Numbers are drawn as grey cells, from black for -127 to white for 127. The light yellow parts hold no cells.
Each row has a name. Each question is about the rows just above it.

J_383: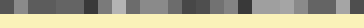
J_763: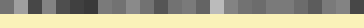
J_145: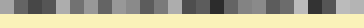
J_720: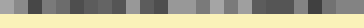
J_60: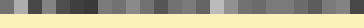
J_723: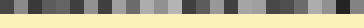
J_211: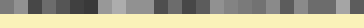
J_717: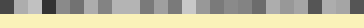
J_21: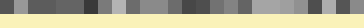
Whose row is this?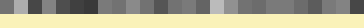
J_60

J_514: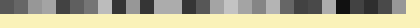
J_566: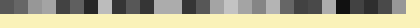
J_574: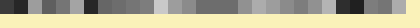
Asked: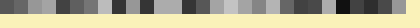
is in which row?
J_514

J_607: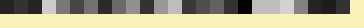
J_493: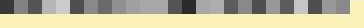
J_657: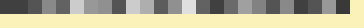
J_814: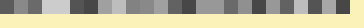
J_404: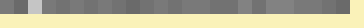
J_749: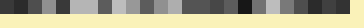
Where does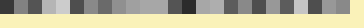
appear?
J_493
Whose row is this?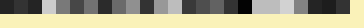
J_607
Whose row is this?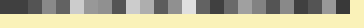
J_657

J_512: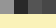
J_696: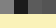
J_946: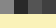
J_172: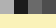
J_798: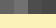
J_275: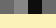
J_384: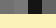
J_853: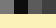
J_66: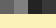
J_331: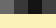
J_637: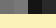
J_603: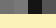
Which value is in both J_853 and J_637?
[-7]
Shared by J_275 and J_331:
[-21]
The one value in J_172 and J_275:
[-21]
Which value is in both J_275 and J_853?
[-114]
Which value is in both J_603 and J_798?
[-14]

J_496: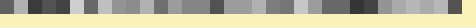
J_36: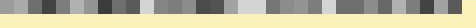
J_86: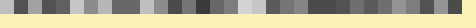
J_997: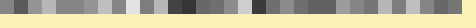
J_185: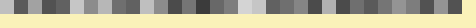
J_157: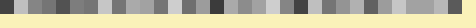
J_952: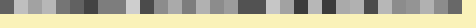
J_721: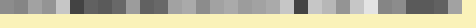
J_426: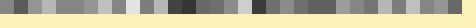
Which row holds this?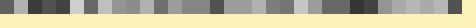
J_496
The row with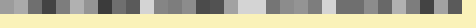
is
J_36
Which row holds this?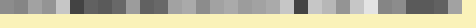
J_721
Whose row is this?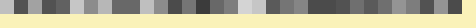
J_86

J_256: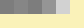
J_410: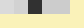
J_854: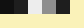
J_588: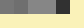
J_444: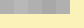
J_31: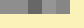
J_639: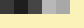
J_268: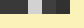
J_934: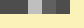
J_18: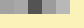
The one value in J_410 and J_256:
[82]
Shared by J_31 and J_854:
[14]
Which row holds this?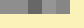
J_31
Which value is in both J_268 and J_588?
[-78]
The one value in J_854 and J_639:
[-97]

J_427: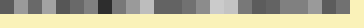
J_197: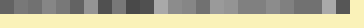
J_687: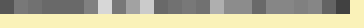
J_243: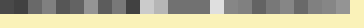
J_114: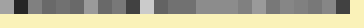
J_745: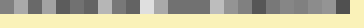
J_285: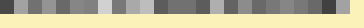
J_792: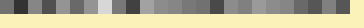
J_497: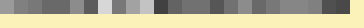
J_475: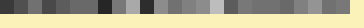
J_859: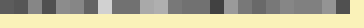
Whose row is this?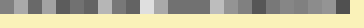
J_745
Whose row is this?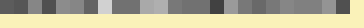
J_859

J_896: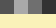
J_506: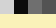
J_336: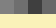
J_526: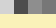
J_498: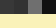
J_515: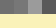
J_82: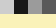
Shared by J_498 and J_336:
[-16]
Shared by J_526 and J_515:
[-8]
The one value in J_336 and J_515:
[-16]
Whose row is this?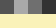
J_896
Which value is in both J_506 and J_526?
[83]

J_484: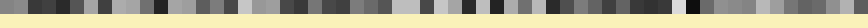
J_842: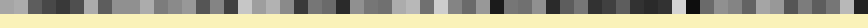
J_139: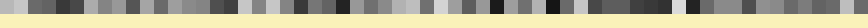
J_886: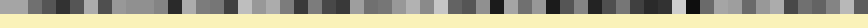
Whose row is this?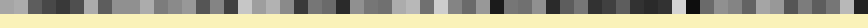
J_842
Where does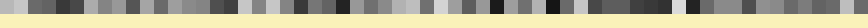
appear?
J_139
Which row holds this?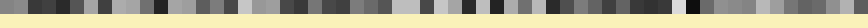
J_484

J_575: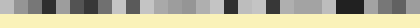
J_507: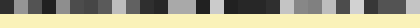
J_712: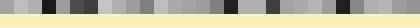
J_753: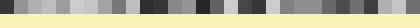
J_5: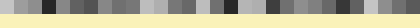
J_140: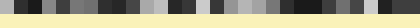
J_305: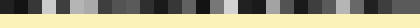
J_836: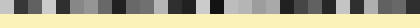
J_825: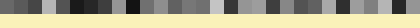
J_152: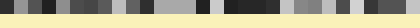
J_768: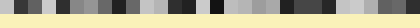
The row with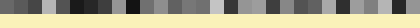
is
J_825
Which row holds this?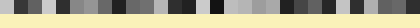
J_836

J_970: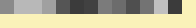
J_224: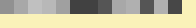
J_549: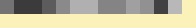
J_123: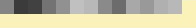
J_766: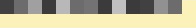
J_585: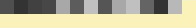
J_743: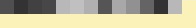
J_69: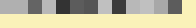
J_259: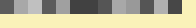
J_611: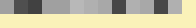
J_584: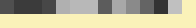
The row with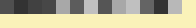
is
J_585
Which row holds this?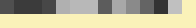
J_584
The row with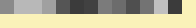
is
J_970
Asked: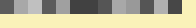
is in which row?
J_259

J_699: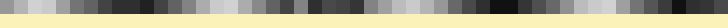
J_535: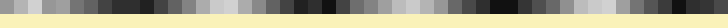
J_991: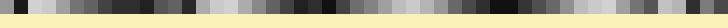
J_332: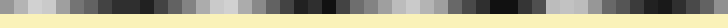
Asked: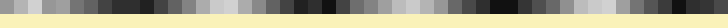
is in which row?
J_535
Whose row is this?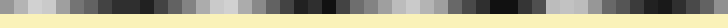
J_332

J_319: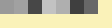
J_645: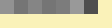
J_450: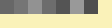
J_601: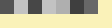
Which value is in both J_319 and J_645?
[25]
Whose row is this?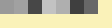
J_319
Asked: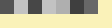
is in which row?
J_601

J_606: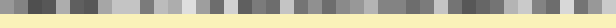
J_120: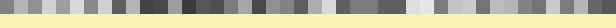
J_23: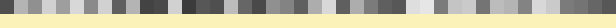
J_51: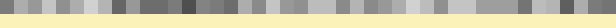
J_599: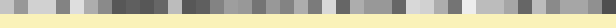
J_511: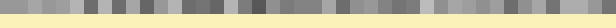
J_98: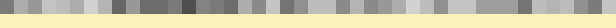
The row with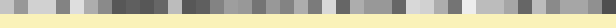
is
J_599
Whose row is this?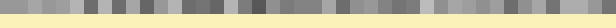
J_511
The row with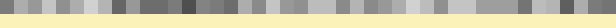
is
J_51
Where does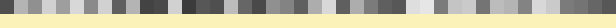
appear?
J_23
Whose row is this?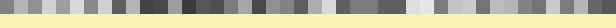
J_120
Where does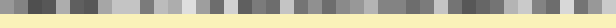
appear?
J_606

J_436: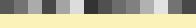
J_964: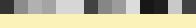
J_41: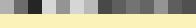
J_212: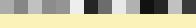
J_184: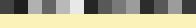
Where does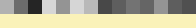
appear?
J_41
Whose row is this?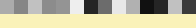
J_212
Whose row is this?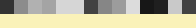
J_964

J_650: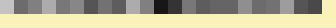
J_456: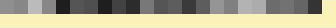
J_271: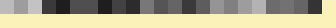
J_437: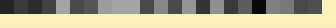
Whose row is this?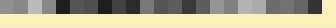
J_456
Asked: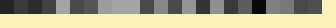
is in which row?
J_437
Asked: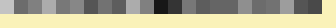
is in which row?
J_650

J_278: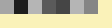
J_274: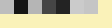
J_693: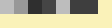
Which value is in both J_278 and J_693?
[-58]
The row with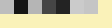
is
J_274
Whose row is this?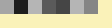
J_278
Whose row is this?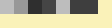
J_693

